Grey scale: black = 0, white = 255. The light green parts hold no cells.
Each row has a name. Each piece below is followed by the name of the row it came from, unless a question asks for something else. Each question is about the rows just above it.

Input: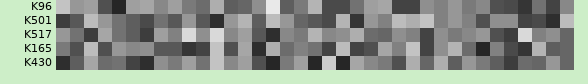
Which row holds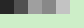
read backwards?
K430
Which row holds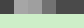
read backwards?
K96
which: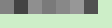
K517
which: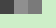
K517
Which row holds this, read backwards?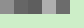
K96
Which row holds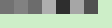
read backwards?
K165
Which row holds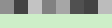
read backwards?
K165

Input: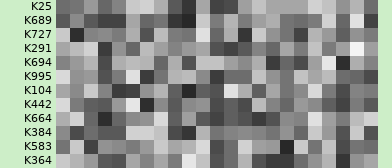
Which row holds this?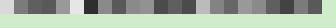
K442
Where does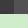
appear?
K664

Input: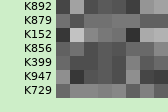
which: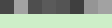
K892
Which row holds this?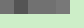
K879
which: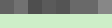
K856
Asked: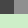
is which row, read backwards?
K947
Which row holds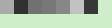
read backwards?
K152
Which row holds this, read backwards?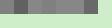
K729
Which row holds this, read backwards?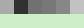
K152

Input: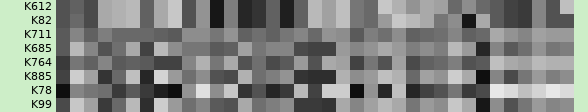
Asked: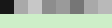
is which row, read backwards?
K99
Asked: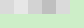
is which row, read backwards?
K78
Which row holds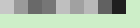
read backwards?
K82
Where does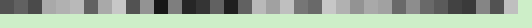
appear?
K612
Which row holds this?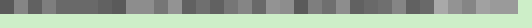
K711
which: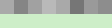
K99

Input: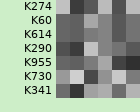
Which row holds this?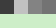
K290
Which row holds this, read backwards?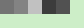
K290
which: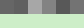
K60

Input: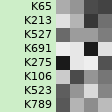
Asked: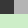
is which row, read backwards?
K213
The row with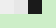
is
K691
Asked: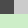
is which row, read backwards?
K106
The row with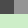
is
K106
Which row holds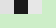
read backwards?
K691
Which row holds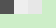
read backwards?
K275

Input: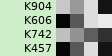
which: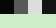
K457

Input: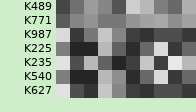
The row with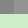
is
K771
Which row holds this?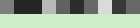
K225
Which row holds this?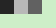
K225
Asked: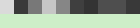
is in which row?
K987
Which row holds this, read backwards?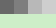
K489
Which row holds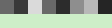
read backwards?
K540
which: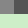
K489

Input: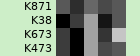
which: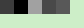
K473
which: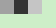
K673

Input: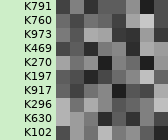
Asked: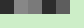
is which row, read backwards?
K469
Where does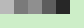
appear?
K102

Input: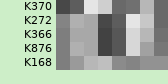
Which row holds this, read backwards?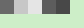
K272
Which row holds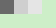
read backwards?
K370
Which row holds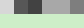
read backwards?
K366
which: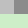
K168
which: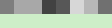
K366
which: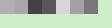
K876
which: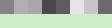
K272

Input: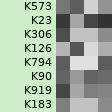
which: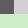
K573
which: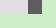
K794
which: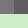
K573
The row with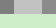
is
K183
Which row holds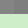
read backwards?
K919

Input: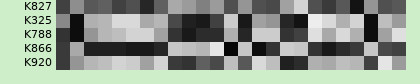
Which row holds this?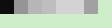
K788
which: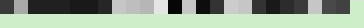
K866
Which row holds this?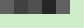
K827
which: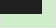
K866

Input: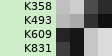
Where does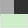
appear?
K493
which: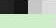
K609
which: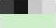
K831
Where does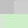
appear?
K358

